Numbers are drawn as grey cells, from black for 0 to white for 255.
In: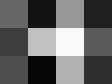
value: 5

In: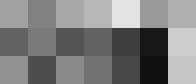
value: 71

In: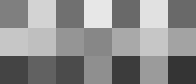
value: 60

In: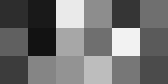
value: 189

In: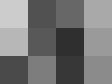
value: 125

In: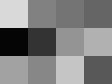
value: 135

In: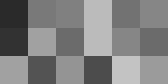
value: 76

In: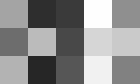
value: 86

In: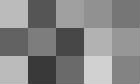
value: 106

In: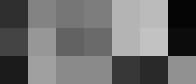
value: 55
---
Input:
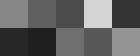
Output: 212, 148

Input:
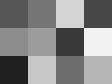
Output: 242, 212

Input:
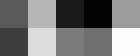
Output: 253, 220

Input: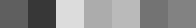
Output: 220, 186

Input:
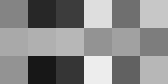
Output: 237, 222

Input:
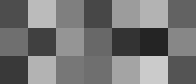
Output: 203, 187

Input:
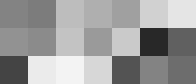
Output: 243, 235

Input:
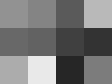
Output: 233, 185

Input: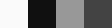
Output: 250, 152
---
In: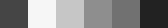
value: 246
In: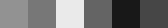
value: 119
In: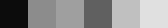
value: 140
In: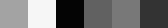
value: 246
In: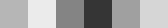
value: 235
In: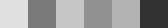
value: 122
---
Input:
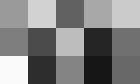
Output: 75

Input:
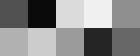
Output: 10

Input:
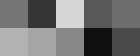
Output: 53

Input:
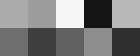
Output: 157

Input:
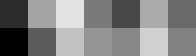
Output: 164

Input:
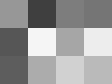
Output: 245

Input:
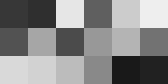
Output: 166

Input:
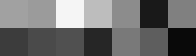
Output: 155
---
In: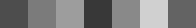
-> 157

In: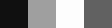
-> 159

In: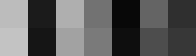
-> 188

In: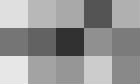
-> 223

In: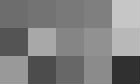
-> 184

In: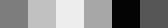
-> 193

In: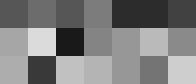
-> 206

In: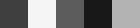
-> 179

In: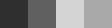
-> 169

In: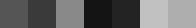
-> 174
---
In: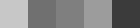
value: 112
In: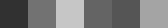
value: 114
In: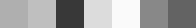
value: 191
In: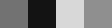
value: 19
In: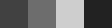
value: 109
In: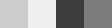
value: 239
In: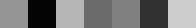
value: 5
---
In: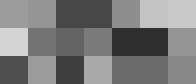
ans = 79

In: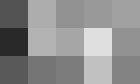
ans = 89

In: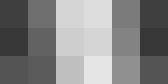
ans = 84

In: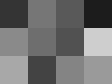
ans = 168

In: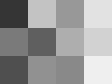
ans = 79

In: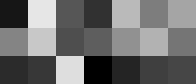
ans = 43

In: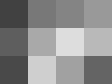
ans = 73

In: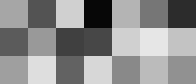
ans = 159

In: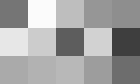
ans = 170

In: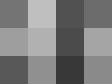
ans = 88
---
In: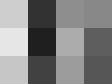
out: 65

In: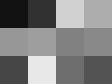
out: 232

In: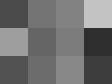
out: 108

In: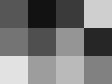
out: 157

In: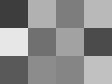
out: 140

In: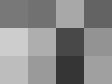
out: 154

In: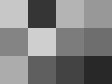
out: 95

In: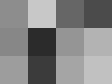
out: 59
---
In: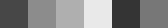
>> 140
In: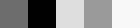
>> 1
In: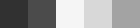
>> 75
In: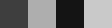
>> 174
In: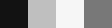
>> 191
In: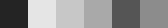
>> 229
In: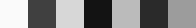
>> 64
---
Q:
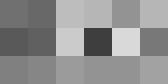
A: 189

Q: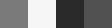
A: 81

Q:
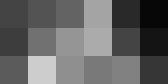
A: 164

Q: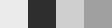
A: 160

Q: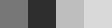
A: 119

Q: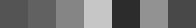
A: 133

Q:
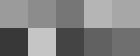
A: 167

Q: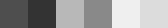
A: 184

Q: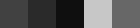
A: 65

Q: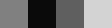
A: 95
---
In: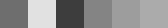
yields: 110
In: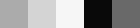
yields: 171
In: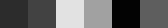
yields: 44
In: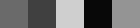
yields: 106
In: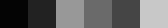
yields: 4
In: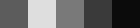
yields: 92
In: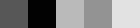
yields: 87
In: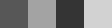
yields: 87
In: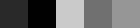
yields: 41
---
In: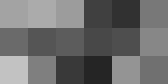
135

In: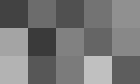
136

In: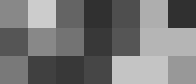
181

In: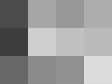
186

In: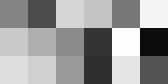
12

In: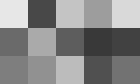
65

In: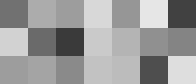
132
